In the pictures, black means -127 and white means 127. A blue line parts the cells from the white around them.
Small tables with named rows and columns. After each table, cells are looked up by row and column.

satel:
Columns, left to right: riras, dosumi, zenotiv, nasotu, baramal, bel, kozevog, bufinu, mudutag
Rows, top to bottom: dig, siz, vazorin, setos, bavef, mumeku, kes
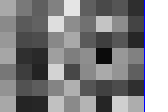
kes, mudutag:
45
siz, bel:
-14
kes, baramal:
10
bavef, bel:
10
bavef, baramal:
-56
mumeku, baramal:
48
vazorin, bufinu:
-41
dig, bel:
-32
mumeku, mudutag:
-80
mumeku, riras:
19
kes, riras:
40
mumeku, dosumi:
-45
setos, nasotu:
31
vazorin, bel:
-37
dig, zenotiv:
-32
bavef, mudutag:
-32
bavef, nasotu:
83
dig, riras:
41
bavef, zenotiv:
-92
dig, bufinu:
-42
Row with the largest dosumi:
dig

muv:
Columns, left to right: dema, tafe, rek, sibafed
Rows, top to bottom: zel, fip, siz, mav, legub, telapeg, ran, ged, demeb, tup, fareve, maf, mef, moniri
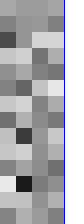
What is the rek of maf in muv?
-3
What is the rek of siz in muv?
84
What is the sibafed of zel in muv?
37
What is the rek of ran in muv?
3
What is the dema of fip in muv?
2
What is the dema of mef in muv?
66
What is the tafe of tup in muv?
80
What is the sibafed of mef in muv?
49
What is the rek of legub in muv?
1
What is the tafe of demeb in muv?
-68
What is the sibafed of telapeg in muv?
103
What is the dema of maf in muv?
105
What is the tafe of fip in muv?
21
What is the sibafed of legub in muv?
-9
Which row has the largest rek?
siz

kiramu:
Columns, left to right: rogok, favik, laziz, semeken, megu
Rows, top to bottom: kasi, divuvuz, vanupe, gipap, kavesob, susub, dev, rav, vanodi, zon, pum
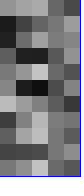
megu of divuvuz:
28
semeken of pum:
-21
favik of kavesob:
22
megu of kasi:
-54
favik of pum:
15
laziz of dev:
0
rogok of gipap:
-33

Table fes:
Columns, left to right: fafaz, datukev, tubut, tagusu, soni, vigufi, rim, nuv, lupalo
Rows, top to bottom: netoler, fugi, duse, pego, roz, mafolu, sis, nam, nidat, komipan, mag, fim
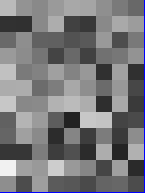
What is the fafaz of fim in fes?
14
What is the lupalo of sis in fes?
-69
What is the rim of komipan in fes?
45
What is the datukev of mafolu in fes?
45
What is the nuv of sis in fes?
41
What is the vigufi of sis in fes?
45
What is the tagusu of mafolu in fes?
-2
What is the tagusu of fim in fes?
-36
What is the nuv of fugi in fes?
41
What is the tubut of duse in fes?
-30
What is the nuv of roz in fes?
33
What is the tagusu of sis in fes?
50
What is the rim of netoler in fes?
15
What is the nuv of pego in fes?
-8
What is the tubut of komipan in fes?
-2
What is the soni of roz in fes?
3
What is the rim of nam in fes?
67
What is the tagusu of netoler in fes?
26
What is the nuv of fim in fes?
-24

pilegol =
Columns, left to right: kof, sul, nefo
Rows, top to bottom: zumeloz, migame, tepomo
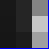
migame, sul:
-90
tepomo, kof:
-105
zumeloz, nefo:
4
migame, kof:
-104
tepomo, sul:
-99
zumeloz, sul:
-90
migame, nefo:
70
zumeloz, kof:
-103
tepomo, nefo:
32
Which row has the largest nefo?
migame

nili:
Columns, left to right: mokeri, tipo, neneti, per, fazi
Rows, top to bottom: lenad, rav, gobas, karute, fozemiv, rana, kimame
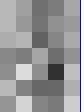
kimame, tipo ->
84
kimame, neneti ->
4
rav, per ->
16
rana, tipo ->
2
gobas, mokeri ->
45
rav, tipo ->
24
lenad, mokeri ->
56
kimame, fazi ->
76
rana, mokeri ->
57
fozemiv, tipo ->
92
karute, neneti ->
37
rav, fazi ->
26
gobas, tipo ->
53
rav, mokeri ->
55
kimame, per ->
-5
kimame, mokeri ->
21
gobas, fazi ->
42
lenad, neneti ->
-16
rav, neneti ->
-11
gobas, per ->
6

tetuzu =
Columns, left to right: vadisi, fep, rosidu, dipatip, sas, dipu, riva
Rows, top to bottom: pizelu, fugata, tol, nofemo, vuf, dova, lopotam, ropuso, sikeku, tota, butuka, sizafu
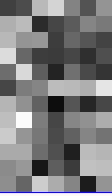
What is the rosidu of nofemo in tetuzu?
-66
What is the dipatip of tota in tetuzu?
-47
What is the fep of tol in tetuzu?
19
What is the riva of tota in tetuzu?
52
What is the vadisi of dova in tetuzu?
-58
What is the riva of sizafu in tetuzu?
20
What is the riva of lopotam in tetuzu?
-56
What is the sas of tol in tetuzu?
-24
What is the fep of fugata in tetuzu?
59
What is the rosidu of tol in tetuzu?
22
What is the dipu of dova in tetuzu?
46
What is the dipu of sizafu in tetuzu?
-99
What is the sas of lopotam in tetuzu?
-43

